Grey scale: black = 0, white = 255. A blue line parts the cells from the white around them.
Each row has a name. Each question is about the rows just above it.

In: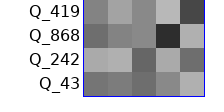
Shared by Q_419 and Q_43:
[137]
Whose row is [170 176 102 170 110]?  Q_242
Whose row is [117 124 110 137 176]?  Q_43

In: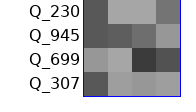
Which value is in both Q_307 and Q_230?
[88]
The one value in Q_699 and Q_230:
[166]
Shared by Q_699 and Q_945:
[151]
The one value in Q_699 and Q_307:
[151]
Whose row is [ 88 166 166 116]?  Q_230
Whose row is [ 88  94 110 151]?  Q_945

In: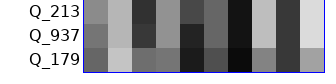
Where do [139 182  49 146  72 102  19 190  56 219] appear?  Q_213

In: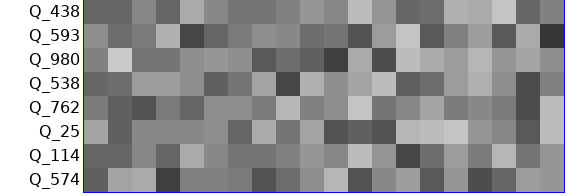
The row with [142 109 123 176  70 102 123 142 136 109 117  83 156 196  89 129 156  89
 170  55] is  Q_593
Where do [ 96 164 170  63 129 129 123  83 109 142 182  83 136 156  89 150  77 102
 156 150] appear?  Q_574
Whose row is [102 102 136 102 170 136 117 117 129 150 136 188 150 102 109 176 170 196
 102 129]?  Q_438
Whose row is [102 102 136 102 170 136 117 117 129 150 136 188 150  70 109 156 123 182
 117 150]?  Q_114

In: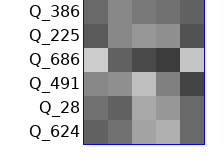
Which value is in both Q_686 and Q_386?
[97]
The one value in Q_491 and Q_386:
[136]
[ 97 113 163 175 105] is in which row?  Q_624
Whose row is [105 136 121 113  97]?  Q_386
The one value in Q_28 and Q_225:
[151]
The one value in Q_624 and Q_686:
[97]

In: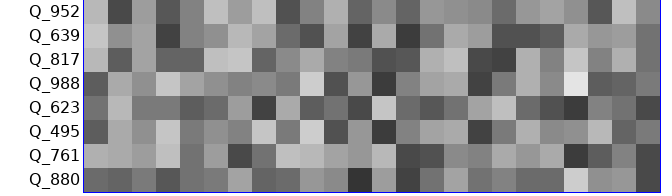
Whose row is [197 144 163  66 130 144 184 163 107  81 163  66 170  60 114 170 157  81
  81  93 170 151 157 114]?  Q_639
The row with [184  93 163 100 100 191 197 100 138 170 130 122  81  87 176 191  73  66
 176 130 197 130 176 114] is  Q_817
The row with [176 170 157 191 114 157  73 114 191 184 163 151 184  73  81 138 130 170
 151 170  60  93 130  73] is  Q_761
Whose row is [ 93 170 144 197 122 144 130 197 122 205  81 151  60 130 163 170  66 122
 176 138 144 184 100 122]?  Q_495
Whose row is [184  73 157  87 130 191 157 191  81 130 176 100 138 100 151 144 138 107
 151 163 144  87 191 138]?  Q_952

